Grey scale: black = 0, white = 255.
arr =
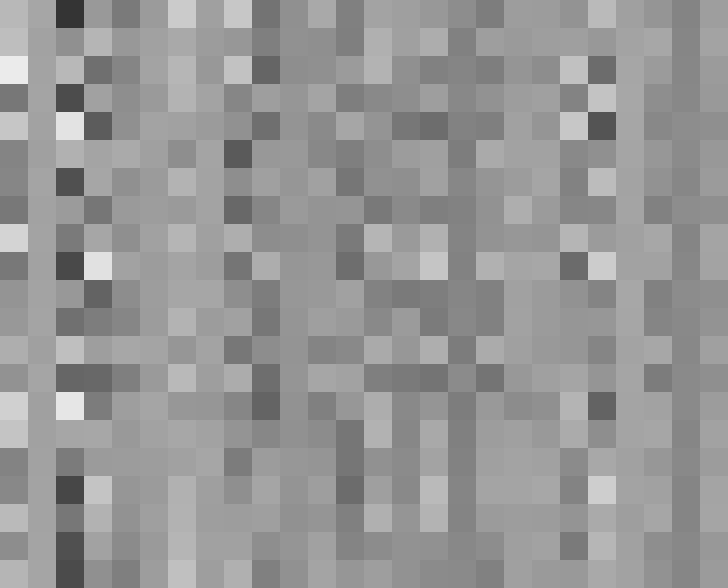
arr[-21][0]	184
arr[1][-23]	181
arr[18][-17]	159
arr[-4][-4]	163
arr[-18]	[119, 164, 76, 161, 142, 154, 179, 163, 134, 158, 150, 164, 126, 137, 142, 158, 136, 146, 157, 160, 131, 195, 167, 142, 136, 153]
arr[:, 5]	[155, 161, 163, 154, 163, 160, 155, 157, 161, 156, 157, 156, 164, 154, 165, 162, 157, 155, 159, 154, 157]
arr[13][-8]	152
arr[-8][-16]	149
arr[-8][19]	160
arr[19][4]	139
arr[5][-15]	136
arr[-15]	[134, 164, 80, 166, 144, 155, 179, 163, 142, 160, 150, 161, 118, 145, 143, 161, 135, 149, 156, 165, 130, 188, 163, 146, 135, 155]
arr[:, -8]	[157, 154, 149, 157, 161, 162, 156, 174, 151, 165, 161, 162, 160, 152, 140, 160, 163, 164, 157, 159, 160]
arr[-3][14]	149
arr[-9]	[174, 160, 191, 158, 167, 164, 150, 163, 119, 141, 148, 132, 137, 170, 151, 174, 124, 171, 160, 153, 150, 133, 163, 167, 136, 160]
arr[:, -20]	[203, 169, 182, 179, 161, 142, 179, 154, 181, 164, 166, 179, 150, 185, 151, 167, 161, 177, 178, 181, 192]
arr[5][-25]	160
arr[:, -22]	[122, 152, 133, 142, 144, 170, 144, 154, 143, 162, 141, 134, 167, 127, 158, 153, 156, 150, 146, 139, 127]
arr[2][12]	155
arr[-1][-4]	162
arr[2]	[235, 163, 184, 111, 133, 163, 182, 152, 194, 101, 142, 144, 155, 179, 144, 129, 133, 126, 149, 141, 193, 108, 166, 155, 135, 155]
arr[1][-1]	163
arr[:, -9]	[125, 158, 126, 146, 127, 170, 149, 146, 147, 177, 129, 129, 171, 116, 153, 157, 160, 164, 155, 141, 129]
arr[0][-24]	52
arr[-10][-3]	133
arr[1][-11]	173
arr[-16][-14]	127
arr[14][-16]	146
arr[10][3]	99

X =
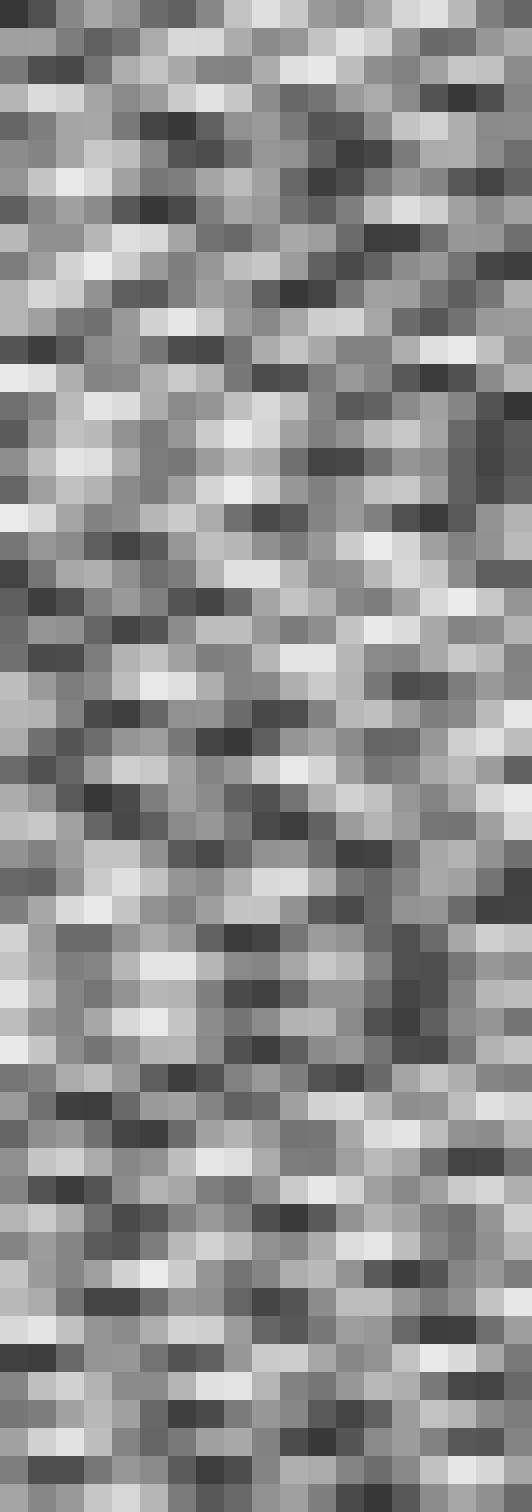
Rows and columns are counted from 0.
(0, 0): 55
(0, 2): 135
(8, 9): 138
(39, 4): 104
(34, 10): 167
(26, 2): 86
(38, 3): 187
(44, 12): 220
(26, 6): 120
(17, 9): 204
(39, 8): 97
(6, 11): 62
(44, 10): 135
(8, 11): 157
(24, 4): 190
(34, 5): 228
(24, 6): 222
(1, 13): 207
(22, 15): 169
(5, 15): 171
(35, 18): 190
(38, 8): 129
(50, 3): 185
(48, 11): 166
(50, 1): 125
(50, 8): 122
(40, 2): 151
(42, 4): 141
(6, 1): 197
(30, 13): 66
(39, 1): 111
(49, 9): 181
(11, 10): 166
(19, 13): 235
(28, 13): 192
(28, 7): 139
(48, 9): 201
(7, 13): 185
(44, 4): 84
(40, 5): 62

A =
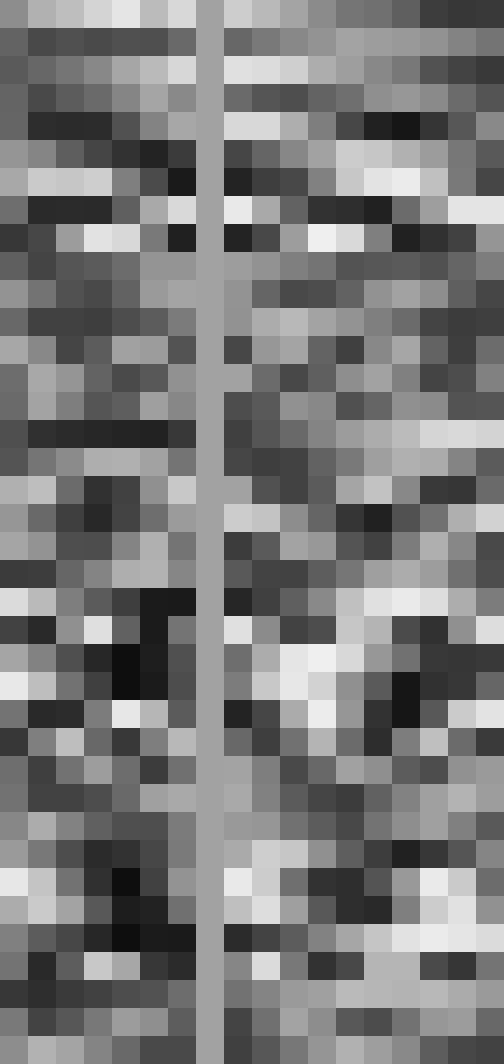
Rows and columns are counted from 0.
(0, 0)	141
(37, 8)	64
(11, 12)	147
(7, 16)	228
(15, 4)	36
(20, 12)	118
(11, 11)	163
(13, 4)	74
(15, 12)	156
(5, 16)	119
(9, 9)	146
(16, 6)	116
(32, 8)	191
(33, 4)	14
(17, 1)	190
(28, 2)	66
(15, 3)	39
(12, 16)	62
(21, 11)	137
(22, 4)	97
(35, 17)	154
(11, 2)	65
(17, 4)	65
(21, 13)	224
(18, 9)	195
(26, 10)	113
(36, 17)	104
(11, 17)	63
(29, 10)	113
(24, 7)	162
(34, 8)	134
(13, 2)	149
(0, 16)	55
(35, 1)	46
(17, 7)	162
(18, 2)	63
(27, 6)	112
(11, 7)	162
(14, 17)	85

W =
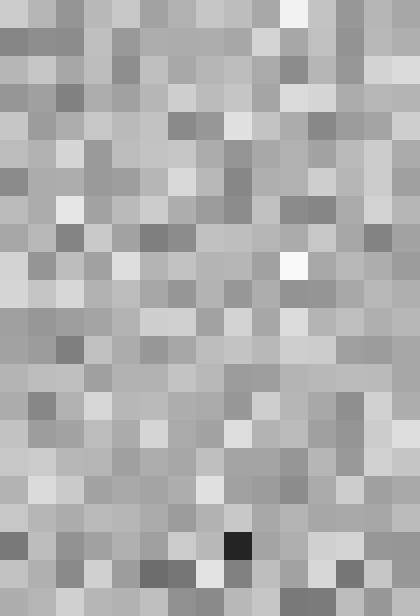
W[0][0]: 204
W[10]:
[214, 197, 215, 178, 188, 166, 150, 179, 152, 173, 147, 149, 168, 184, 175]
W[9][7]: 180
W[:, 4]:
[199, 153, 142, 161, 186, 188, 158, 186, 163, 222, 188, 179, 172, 178, 183, 171, 160, 169, 182, 176, 157, 178]
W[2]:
[182, 198, 167, 188, 142, 191, 168, 181, 189, 170, 140, 181, 151, 211, 219]
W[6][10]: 177
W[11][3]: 164
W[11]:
[159, 151, 158, 164, 179, 207, 208, 162, 211, 167, 220, 180, 191, 175, 183]
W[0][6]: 177
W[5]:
[188, 178, 214, 154, 188, 195, 198, 172, 148, 168, 177, 163, 186, 204, 171]
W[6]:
[139, 172, 173, 154, 158, 182, 217, 184, 135, 175, 177, 206, 182, 203, 159]
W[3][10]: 219
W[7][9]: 192
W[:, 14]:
[166, 175, 219, 180, 207, 171, 159, 182, 163, 155, 175, 183, 167, 166, 174, 221, 197, 169, 187, 150, 152, 188]
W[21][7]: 138
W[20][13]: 198
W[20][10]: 163
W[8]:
[166, 184, 132, 201, 163, 127, 141, 193, 190, 181, 171, 199, 166, 131, 163]
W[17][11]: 171
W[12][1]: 156
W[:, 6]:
[177, 172, 168, 207, 138, 198, 217, 174, 141, 194, 150, 208, 167, 195, 174, 170, 166, 174, 156, 203, 118, 144]
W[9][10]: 249
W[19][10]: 175
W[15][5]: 213
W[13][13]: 186
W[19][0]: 121
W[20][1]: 176
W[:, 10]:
[242, 167, 140, 219, 172, 177, 177, 139, 171, 249, 147, 220, 206, 180, 182, 187, 150, 141, 180, 175, 163, 121]
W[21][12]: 188

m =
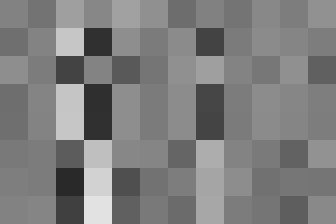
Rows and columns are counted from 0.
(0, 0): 130
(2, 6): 144
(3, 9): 140
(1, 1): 131
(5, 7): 173
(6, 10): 118
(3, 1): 132
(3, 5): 123
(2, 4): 89
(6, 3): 210
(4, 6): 140
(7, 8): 124
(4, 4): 142
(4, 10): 133
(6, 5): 114
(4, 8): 123
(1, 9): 139
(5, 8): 131
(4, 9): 139
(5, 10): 98
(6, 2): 41
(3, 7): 70
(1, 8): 123
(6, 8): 141
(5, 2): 92
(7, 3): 226
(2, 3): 131
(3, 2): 197
